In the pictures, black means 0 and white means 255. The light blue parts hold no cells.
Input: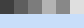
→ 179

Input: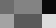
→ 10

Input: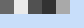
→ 50

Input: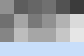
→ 112

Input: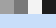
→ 29

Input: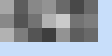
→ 147
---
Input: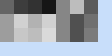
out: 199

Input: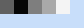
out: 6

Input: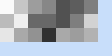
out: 169

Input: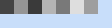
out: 149

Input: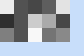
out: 82

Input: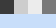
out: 205

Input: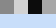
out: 210

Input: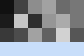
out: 76

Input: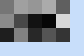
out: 129

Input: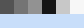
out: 116
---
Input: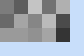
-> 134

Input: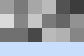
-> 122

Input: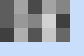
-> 133

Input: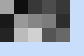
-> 134

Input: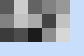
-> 170

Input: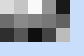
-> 129

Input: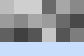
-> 155

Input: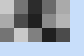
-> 32

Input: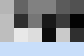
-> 24
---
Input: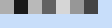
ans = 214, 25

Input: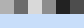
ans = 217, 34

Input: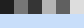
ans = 221, 31

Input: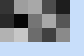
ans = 199, 6

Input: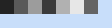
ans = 231, 35

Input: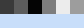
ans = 236, 4
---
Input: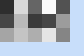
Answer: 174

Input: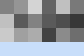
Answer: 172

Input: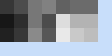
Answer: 138

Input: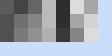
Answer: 144

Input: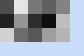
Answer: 87

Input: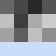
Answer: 192

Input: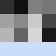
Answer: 214
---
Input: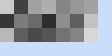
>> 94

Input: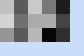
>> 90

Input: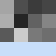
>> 203

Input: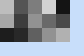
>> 40

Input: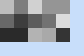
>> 42

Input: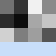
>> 126

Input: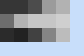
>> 34

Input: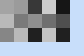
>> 185

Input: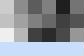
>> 183

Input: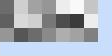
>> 86
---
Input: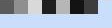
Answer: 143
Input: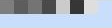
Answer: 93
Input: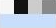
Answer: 18
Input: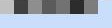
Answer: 64
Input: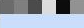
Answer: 127
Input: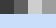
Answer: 97
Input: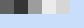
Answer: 53
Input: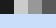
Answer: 203
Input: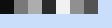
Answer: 121
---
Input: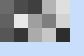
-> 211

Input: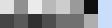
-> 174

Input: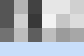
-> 220

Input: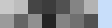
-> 81

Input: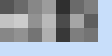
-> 94

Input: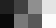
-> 251

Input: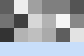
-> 136
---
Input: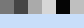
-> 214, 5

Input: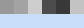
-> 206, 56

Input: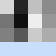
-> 238, 16

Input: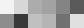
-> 243, 57

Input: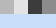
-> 227, 60

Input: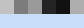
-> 194, 17

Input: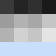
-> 228, 26

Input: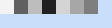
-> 243, 32

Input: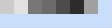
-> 225, 44
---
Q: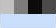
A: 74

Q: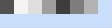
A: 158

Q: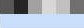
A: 215

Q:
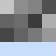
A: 80

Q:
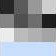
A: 206

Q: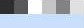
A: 196

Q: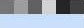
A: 210

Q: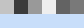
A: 238

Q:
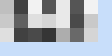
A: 85

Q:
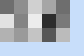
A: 166
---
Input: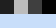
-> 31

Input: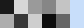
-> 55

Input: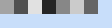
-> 37

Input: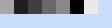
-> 105

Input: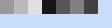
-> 22

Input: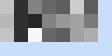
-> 103
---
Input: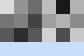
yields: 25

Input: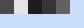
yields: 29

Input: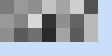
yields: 42

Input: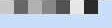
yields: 42

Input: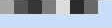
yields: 43

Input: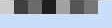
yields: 31

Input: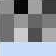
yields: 8
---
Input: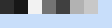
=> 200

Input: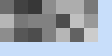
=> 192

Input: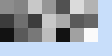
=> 219

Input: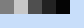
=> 125

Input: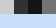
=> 115

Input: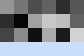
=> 200

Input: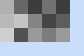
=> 197
